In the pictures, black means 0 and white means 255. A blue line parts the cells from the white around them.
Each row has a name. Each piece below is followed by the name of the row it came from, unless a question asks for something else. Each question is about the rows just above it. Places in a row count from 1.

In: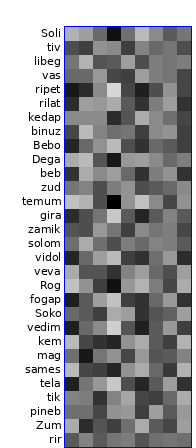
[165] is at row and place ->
tik, 5
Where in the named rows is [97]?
Soko, 8
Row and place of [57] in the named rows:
sames, 8

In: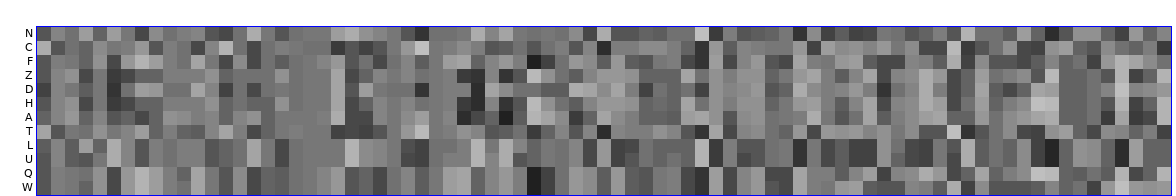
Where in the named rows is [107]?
H, 45
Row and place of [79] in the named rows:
L, 27

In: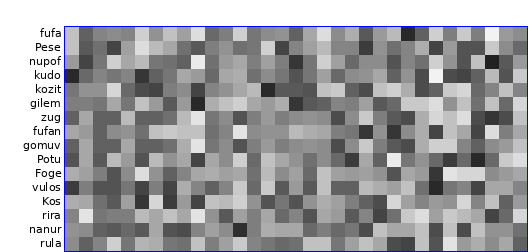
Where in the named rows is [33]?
nupof, 31
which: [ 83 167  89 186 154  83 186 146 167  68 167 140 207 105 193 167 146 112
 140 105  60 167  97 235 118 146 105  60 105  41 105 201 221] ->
Potu
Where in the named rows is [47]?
nanur, 13
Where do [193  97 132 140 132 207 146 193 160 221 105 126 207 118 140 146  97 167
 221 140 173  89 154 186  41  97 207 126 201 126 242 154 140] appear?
fufa
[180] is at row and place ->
rula, 6

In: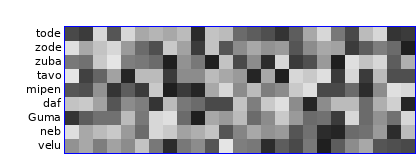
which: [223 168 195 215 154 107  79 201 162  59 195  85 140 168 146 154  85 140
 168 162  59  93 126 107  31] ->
zode
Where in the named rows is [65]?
tavo, 2
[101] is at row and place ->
tavo, 3
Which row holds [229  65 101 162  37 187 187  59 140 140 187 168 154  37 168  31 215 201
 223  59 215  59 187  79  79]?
tavo
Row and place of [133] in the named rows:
neb, 13
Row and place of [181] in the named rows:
tode, 7
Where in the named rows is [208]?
daf, 24

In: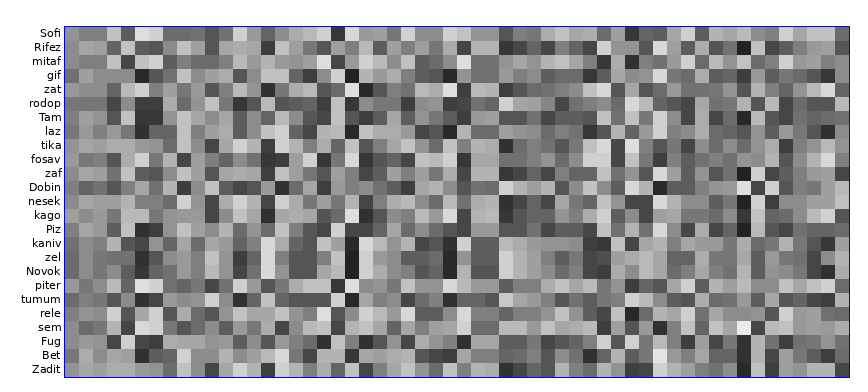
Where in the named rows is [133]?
rodop, 35
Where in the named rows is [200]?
tumum, 32
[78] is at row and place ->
zel, 39

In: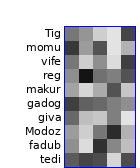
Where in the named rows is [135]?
fadub, 4
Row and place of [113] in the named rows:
reg, 3
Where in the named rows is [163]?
makur, 1

